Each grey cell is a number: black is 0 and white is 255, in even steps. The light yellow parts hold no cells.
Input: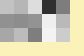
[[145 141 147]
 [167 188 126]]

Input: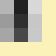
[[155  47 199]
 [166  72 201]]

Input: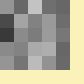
[[ 74 164 130]
 [ 57 139 124]]

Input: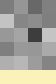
[[195 134 141]
 [152 165  61]]

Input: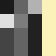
[[223 124  33]
 [ 68 100  33]]

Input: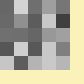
[[105 144  92]
 [112 111 102]]
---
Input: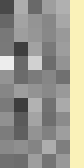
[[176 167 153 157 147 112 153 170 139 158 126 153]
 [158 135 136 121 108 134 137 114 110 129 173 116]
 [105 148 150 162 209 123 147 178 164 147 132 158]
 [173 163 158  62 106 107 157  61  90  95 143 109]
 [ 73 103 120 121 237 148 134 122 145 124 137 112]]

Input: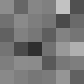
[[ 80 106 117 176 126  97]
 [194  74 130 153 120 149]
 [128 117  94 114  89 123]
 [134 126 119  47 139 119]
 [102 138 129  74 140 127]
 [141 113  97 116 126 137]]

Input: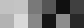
[[ 64  40]
 [ 16 141]
 [ 85  21]
 [121 136]
 [196 217]
 [194 179]]

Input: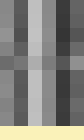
[[100  96  85 106 144  99  96 106  99]
 [ 59  57  53  61  86  58  57  61  59]
 [137 138 141 136 124 138 138 136 138]
 [191 192 194 189 173 191 191 189 191]
 [ 91  88  80  95 118  90  88  94  90]
 [136 138 147 131 108 136 139 131 136]]

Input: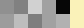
[[  6 177]
 [161 161]
 [209 126]
 [129 189]
 [144 156]]

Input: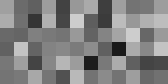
[[157 189 154 195  72 113]
 [119 176 103 136  68 104]
 [115 152 205 171  96 158]
 [159 188 165  26 172 115]
 [ 62  59 132  96 121 139]
 [170  94  99 141  29 115]
 [152 205 153 123 156 185]
 [ 66  70 116 136 182  81]
 [157 177 121 131 135 117]
 [ 96  53 128 100  68 168]
 [107 112 101 195 159 121]
 [160 172 105  97 119 116]]

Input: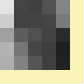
[[133 121  42  31  33]
 [ 82  69  67  62  63]
 [ 64  67  80  70  85]
 [ 68  66  93 118 130]
 [227 205 160 179 174]]

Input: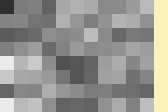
[[185 145 118 156 161 133 102 189]
 [155 172 121 165 134 113 110 129]
 [138 179 104 146 172 163 114 171]
 [136 146 138 141 157 160 126 146]
 [170 126 188 137 100 102 124  98]
 [177 151 141 154  87  86 140 103]
 [167 177 135 132  81 117 150  98]
 [ 98 113 142 106 141 154 174 144]
 [128 115 106 156 201 165 133 193]
 [123 134  98 143 182 167 135 185]
 [ 48 132  92 126 235 199 101 234]]
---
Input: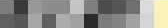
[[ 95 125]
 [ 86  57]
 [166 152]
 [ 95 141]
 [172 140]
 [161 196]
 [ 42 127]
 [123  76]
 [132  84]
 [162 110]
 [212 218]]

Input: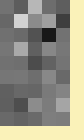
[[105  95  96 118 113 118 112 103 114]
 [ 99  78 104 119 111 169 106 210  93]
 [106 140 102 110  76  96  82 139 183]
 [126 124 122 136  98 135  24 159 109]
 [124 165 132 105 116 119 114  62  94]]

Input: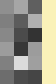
[[109 128 156 136 127 143]
 [ 76 219  55  75  92 166]
 [ 69 159 156  51 176  95]]

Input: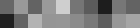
[[ 32 103]
 [ 99 153]
 [179  99]
 [149 154]
 [150 207]
 [139 117]
 [121  91]
 [ 93  29]
 [151 119]
 [165  99]]

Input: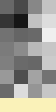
[[106 153 127 123 114  53 104]
 [220  78 106 139 101  22  73]
 [149 163 103 185 105 193 135]
 [198 115 203 198 239 221 195]]

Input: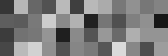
[[ 71  60  94  54]
 [186 114  91 183]
 [210 119 121 103]
 [144 149 205  82]
 [ 81  31 137 186]
 [134 138 178  63]
 [122  84  33 185]
 [ 86 152 118 171]
 [218 106  80 120]
 [135 175 128 145]
 [ 77 148 144 119]
 [157 148  23 131]]
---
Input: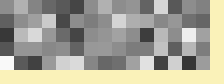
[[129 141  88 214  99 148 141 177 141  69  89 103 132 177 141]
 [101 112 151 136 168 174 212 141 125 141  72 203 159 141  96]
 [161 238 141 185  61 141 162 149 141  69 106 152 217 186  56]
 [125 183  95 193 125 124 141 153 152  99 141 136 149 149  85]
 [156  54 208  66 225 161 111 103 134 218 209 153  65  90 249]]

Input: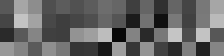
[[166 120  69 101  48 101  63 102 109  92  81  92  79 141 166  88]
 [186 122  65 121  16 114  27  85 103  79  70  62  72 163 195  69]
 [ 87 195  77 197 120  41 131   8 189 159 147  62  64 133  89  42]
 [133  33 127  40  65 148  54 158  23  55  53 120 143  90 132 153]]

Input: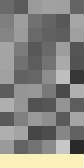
[[100 159 161 155  90 106]
 [166  87 100 113 157 127]
 [159  93  97 105 155 132]
 [ 85 157 105  88 124 164]
 [ 82 170 115  93 113 164]
 [ 54 190 141 102  98 161]
 [176  74 120 152 149  92]
 [ 93 148  86  81 150 175]
 [165  90 142 153 128  89]
 [ 98 134  77  70 164 175]
 [ 41 199 139 115  99 154]]

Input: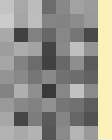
[[155 162 136 108 188 168 195]
 [153 140 131 132 189 165 203]
 [ 73 118 135 103 129  65 169]
 [148 191 137  68 163 172 157]
 [ 90 142 104  65 108 130 166]
 [ 98 109 113 137 118 137 148]
 [138 193 135  57 143 175 131]
 [ 93 113 118 145 130 136 153]
 [ 82 102 133  90 125  70 167]
 [153 180 138  86 179 169 179]]

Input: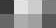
[[125 205 225  56]
 [ 88 160 173 103]]

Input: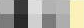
[[184 178 221  57 178]
 [173 123 208  41 123]]
